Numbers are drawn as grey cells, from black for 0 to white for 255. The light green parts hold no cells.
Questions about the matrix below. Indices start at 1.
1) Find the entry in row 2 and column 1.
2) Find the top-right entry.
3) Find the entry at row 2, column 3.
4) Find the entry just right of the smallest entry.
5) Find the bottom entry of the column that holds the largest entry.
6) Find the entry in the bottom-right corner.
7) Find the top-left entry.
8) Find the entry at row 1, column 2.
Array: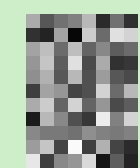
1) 49
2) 49
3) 163
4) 204
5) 150
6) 35
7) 171
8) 87

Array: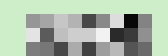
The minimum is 8
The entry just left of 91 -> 228
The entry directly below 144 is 106
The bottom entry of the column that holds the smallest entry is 85
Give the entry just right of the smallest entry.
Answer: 131
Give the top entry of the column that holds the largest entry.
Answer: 137
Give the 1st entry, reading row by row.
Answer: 150
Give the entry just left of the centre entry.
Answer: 206

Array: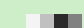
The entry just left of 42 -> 192
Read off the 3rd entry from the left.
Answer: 42
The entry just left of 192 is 244

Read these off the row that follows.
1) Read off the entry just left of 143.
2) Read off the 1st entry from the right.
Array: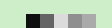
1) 219
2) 170

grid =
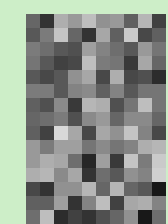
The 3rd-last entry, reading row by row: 145
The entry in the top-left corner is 102
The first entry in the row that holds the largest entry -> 96
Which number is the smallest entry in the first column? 72
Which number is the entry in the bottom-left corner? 110
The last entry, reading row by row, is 110
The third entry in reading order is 174
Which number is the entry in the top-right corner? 65
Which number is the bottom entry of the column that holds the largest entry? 44
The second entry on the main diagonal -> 123
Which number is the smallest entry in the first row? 51
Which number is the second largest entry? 208
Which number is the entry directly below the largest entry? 159
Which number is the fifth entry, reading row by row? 190
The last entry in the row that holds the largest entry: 72
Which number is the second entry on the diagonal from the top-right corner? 72
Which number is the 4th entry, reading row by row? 153
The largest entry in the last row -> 190
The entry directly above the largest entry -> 123

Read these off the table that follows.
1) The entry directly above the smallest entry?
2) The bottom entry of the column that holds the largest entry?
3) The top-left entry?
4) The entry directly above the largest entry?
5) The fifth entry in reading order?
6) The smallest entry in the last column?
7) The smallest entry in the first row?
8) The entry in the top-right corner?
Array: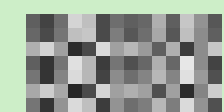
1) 218
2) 218
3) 95
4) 60
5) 191
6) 67
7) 67
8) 87
